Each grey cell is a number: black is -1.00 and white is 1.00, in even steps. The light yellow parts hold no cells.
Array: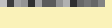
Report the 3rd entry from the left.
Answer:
0.28
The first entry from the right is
0.03
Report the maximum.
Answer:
0.51

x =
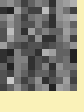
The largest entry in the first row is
0.37
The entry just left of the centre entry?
-0.36
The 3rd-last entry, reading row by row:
0.24
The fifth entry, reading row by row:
-0.23
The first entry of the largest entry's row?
-0.36
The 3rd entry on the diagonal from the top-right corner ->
0.14
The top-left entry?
0.01
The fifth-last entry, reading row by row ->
0.14
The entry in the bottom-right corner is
-0.23
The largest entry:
0.58
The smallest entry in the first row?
-0.62
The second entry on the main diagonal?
-0.73
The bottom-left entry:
-0.49
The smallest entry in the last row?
-0.73
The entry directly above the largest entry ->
-0.49
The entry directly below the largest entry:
-0.23
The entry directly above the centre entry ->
0.14
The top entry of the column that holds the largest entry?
0.14

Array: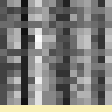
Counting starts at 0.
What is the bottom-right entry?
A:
0.40
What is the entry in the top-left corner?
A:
-0.38
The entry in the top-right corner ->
0.40
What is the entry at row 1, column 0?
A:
-0.28
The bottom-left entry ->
-0.38
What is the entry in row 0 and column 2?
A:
0.28
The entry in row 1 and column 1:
-0.49
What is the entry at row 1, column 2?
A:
-0.38
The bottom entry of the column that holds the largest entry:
0.76
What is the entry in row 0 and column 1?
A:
0.16
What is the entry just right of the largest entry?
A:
0.40
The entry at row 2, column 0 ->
-0.38
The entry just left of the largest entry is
-0.49

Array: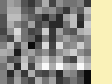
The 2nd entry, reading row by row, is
0.26
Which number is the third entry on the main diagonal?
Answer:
0.48
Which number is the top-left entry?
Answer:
-0.10
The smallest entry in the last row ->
-0.91
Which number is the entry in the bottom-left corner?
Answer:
0.02
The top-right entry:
-0.57
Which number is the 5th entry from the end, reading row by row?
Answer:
-0.57
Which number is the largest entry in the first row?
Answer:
0.36
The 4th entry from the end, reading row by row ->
-0.35
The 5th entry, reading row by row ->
-0.57
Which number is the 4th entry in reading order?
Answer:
-0.35
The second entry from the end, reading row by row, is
-0.35
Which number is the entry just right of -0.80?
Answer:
0.13
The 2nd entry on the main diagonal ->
0.36
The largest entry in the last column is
0.61

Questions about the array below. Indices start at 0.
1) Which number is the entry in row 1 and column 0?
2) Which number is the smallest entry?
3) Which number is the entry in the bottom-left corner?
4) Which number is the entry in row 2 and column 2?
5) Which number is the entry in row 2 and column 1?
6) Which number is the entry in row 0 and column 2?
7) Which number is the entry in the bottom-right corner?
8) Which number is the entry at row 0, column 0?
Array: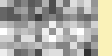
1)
-0.20
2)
-0.62
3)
0.87
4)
-0.30
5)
-0.30
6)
-0.20
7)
-0.10
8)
0.63

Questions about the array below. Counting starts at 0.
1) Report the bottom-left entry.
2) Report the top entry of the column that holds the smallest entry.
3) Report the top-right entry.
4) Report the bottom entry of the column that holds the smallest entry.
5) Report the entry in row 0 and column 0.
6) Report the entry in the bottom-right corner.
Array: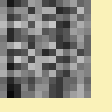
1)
0.02
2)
-0.81
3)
-0.08
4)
-0.92
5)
-0.08
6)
0.02

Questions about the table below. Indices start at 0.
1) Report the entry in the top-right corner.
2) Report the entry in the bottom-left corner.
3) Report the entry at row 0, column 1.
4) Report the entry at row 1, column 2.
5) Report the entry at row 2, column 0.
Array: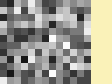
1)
0.19
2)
0.86
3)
-0.70
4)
0.86
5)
-0.70

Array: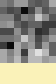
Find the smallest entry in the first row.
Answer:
-0.33
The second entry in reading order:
-0.11
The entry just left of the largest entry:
0.45
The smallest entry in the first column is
-0.54
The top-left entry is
0.01
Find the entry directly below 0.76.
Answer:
0.45
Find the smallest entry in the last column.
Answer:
-0.54
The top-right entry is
0.32
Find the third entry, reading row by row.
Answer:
0.21
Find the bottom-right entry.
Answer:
0.32
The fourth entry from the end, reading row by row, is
0.45
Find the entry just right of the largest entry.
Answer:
0.45
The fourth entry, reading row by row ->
0.21
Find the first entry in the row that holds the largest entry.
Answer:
0.32
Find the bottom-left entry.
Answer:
0.32
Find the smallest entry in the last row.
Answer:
-0.11

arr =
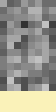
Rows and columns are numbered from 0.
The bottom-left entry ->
-0.25
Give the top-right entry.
-0.15
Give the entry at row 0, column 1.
-0.25
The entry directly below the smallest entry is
0.20
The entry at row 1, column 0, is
-0.15
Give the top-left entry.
0.30
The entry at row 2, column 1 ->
-0.02
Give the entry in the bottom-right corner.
-0.38
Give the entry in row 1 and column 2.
0.20
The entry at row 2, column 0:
-0.02
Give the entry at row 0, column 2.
-0.15
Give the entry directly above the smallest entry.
0.08
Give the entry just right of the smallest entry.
-0.15
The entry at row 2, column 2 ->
0.08
